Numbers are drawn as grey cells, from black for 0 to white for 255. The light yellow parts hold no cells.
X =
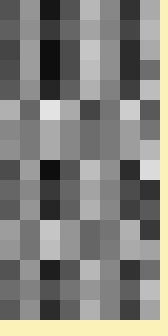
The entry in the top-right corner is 170
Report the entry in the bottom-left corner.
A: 89
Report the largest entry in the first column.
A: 176
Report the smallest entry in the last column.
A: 50
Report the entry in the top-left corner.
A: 83
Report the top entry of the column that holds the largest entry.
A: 22
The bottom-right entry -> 163
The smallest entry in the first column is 69
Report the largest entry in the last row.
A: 176
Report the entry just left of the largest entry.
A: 102
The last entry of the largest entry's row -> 89
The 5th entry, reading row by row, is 183
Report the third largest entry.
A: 205
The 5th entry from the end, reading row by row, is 95
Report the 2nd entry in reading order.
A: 149
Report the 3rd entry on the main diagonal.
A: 14
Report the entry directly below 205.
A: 157
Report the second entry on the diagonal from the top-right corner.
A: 69
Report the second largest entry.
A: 219
